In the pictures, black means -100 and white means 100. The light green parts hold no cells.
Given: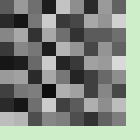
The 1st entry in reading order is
-29
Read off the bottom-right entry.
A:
-1
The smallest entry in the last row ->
-61
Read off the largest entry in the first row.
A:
53
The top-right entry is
-24
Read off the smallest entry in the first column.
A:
-83
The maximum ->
70
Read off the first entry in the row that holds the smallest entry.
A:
-50
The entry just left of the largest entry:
21
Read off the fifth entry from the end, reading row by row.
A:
-1
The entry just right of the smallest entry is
37
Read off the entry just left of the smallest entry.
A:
-1
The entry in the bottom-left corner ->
48
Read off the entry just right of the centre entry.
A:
-55
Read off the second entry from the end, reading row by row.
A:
-24
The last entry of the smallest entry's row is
-44
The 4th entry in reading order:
-77
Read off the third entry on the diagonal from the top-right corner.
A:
-29
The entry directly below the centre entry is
-7
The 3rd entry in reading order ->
-13
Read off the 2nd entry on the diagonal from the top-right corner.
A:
16
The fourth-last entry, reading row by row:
-39
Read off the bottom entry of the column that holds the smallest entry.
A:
5

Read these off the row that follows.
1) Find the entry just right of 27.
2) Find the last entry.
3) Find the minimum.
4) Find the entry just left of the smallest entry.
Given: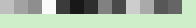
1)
11
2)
-21
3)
-81
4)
-54

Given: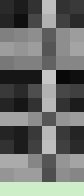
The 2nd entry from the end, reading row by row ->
11
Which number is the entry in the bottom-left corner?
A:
17
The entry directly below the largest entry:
39
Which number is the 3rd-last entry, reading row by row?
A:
-39
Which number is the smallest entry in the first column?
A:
-83
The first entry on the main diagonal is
-67
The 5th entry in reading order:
-61
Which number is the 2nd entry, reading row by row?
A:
-78
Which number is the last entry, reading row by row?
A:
5
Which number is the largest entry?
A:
55
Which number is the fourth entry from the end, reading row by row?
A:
23
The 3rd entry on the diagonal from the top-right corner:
-28
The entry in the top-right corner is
-55
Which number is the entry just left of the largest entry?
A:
-83
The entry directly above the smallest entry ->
5
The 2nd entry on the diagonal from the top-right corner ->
-50
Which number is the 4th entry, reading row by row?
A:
50
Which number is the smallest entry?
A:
-94
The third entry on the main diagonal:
11

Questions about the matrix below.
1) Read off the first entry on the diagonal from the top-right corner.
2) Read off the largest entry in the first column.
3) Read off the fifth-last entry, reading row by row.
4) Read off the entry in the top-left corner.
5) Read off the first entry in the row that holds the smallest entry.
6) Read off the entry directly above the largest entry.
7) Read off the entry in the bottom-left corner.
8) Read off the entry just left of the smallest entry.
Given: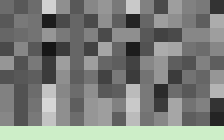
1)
-60
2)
18
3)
6
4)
-15
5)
-42
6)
53
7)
6
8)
-31

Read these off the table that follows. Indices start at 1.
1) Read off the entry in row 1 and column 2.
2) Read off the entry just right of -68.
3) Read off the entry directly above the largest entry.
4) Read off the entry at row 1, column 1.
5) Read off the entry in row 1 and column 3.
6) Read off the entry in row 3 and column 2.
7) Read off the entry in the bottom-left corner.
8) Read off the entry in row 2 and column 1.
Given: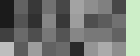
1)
-23
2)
17
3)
-50
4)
-79
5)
-56
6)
-17
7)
49
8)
-79

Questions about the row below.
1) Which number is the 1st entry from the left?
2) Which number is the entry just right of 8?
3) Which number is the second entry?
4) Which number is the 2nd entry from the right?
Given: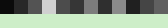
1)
-91
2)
-75
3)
-69
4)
-46

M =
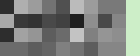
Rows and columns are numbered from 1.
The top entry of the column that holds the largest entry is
47
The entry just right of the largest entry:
0
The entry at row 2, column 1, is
32
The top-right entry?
-5
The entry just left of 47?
-37
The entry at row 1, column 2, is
37
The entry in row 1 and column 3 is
22
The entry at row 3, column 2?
27
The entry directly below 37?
-55
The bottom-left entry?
-16

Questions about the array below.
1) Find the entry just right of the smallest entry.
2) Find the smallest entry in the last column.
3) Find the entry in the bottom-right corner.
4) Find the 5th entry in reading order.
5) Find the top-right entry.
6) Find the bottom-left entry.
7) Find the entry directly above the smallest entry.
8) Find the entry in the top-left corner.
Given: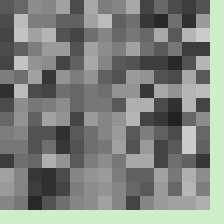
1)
-19
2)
-57
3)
37
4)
26
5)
-36
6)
4
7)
-62
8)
-30

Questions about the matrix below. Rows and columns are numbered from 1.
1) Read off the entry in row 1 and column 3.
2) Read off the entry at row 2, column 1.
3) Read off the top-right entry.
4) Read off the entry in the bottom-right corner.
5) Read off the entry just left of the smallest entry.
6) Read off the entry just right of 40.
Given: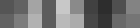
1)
29
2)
-23
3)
3
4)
-8
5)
-49
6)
-28

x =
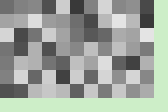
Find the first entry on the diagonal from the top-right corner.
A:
-43
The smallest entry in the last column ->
-55
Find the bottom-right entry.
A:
34
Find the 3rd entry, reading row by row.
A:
6
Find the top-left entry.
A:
-14
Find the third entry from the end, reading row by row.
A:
56
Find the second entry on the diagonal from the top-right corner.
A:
45
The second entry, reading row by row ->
1
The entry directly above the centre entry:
-9
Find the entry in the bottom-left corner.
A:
-37
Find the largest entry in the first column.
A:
67
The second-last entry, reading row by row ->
12
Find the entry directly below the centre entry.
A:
50
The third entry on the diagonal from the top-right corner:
34
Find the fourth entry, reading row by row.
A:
-37

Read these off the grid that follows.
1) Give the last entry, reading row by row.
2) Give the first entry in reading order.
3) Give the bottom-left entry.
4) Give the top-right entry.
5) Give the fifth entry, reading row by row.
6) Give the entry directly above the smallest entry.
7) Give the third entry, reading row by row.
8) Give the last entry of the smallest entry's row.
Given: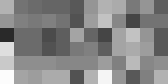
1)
40
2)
40
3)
98
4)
-26
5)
-21
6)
17
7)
-16
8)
-31

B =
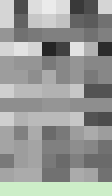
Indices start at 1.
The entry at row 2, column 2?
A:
-23
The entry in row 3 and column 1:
17
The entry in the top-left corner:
67
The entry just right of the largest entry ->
73
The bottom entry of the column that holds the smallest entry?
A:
-11
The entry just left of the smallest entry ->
67
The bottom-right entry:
-11
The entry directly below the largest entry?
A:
62
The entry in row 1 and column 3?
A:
73
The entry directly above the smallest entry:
0
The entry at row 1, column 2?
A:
-40
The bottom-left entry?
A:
29
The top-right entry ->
67
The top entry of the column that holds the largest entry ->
84
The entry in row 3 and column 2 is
-11
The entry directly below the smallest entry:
-5
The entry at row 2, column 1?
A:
67
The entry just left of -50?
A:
-71
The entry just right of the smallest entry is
-50
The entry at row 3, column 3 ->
-5

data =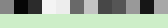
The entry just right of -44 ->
-33
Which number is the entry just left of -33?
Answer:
-44
